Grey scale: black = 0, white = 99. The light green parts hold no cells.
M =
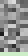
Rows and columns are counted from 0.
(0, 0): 54
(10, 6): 38
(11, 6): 66
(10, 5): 35
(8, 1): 83
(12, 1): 80
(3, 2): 66
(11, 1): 46
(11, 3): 17
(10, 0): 55
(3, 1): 50
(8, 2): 42
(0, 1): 62
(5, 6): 69
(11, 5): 65
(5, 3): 30
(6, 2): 80
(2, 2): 36
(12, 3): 51
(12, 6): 68
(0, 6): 40
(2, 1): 45
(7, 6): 74
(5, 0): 53
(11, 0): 54
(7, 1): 70
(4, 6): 45

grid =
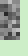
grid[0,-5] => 60
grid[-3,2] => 53
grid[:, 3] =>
[54, 64, 62, 40, 45, 72, 36, 69, 63, 39]
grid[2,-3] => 47
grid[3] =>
[56, 15, 34, 40, 53]
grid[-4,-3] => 62
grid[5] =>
[50, 42, 54, 72, 49]
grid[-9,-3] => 47
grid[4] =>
[58, 54, 36, 45, 32]
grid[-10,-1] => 53
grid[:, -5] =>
[60, 33, 37, 56, 58, 50, 35, 55, 47, 62]
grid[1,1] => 29
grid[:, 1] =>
[59, 29, 38, 15, 54, 42, 28, 53, 54, 30]

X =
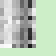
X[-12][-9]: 76
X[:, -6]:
[71, 71, 77, 78, 62, 75, 79, 79, 68, 68, 77, 47]
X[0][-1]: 70
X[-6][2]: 88
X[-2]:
[65, 89, 89, 77, 70, 54, 51, 63, 91]
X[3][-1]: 91
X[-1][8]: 51
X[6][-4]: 54
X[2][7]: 63
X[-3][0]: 78
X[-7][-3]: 55
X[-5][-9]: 73
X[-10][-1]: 93
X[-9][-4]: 60
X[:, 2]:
[88, 87, 88, 87, 93, 95, 88, 85, 89, 90, 89, 98]
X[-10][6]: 50
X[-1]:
[95, 97, 98, 47, 65, 37, 57, 10, 51]
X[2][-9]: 64
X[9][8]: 60
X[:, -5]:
[66, 67, 71, 69, 63, 90, 75, 73, 62, 61, 70, 65]
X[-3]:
[78, 84, 90, 68, 61, 39, 55, 15, 60]
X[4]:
[82, 87, 93, 62, 63, 39, 56, 13, 59]
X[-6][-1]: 88
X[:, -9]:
[76, 76, 64, 65, 82, 73, 69, 73, 79, 78, 65, 95]

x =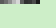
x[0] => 35
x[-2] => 29
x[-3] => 21

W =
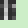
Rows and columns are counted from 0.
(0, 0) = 17
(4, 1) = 84
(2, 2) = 18
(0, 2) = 18
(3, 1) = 72
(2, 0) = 20
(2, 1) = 79

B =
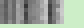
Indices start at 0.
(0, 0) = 50
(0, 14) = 61
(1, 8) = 52
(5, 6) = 35
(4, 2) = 49
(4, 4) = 62
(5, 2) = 55
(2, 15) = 78
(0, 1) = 37
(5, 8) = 54
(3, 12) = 24
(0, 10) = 64
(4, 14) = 58
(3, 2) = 50
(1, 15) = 76
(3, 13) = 46
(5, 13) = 44
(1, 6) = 21
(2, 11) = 74
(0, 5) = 54
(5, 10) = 60
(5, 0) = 49
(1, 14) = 50
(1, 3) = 40
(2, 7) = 49
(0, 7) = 46
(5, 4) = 63
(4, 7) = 48
